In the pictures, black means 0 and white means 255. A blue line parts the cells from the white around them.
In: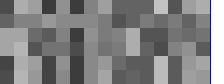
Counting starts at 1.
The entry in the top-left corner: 76
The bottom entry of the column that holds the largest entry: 187
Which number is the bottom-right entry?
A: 152
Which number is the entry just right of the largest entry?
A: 84
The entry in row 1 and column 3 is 159
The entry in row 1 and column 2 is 173
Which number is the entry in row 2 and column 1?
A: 99
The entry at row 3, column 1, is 165
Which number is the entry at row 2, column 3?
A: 130
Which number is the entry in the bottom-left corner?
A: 76
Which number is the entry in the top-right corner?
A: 173
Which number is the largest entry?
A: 194
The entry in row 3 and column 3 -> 107

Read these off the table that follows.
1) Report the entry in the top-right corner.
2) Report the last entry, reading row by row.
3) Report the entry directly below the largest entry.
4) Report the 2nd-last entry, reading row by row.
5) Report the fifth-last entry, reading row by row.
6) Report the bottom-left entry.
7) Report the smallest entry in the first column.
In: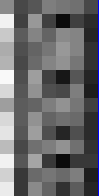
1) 72
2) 37
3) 216
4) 92
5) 138
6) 235
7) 138

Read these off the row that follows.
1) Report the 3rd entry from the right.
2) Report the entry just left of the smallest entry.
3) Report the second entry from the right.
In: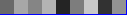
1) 200
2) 180
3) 50

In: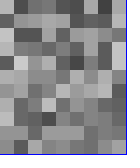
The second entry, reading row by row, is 77
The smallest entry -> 65
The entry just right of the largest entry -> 148
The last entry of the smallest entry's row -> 168
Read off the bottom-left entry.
140
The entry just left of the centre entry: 140
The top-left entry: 182
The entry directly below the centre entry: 182
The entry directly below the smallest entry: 91
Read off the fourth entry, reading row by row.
119
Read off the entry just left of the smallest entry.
168
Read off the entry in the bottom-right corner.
162
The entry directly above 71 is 97
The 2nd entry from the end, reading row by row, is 140
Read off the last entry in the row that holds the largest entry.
195
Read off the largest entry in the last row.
168
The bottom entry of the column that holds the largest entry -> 91
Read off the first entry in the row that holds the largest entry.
91
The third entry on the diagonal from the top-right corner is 162
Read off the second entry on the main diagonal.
148
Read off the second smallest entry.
71
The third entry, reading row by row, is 112
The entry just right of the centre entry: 175
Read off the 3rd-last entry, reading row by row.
112
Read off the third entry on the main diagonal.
84
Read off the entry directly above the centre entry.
97

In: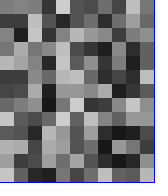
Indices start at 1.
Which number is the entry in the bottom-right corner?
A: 183
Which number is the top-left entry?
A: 125
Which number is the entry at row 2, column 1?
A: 61
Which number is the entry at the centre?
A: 151
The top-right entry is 118
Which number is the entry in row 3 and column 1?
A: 131
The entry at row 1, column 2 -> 131
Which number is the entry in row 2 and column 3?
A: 190
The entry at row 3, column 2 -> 31
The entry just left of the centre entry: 151
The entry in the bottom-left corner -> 197
